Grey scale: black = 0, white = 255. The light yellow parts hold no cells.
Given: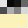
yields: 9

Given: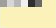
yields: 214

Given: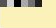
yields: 212

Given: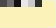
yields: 112

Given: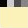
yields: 205

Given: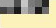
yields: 159

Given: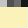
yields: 81

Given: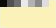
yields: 82
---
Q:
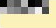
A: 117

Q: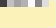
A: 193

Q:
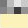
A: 188

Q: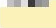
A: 194

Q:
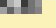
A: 172

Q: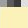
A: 90

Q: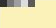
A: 118

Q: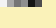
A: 168

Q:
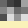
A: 65

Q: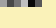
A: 72
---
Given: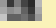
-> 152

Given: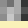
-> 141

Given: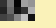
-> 50

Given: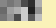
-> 134

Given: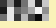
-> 54

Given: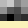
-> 185

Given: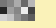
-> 118

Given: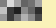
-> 127
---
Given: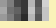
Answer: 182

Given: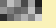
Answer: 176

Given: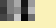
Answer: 197

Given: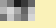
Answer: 145

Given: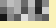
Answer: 161

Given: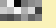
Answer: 152
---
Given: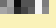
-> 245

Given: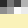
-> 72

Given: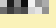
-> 144

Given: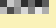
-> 34

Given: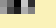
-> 198

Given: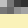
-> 63

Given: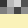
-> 213

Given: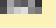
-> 151

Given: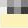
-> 180

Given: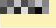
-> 194
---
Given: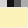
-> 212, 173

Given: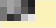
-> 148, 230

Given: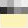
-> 198, 128

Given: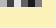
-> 184, 128

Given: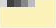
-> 215, 188

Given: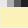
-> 233, 33

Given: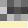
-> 161, 175

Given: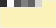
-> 45, 214
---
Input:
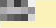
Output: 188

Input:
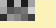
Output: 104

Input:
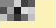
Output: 21

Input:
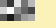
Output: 142

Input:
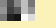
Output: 88

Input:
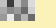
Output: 153
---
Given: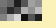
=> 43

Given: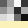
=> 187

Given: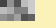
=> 173

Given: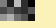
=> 100

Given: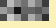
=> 126

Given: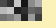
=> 199
